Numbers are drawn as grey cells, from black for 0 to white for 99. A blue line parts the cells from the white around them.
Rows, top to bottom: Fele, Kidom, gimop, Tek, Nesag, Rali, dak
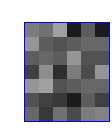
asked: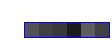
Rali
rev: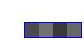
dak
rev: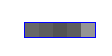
Kidom
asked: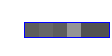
gimop
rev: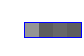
gimop
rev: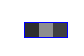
Tek
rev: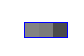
dak

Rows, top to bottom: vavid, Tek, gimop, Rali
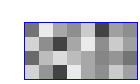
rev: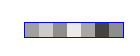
Tek
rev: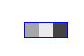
Rali
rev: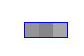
gimop
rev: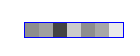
vavid
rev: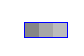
gimop

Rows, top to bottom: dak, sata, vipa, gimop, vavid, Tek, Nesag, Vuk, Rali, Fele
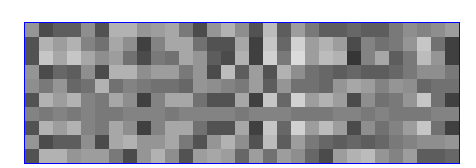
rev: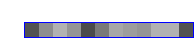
dak
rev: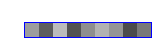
dak
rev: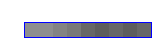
Rali
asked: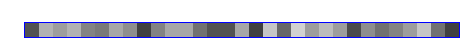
Vuk
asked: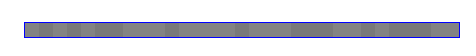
Nesag

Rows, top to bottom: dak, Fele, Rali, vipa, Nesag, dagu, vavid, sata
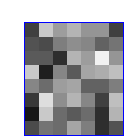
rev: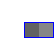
Fele
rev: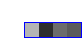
vavid
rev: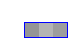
dak

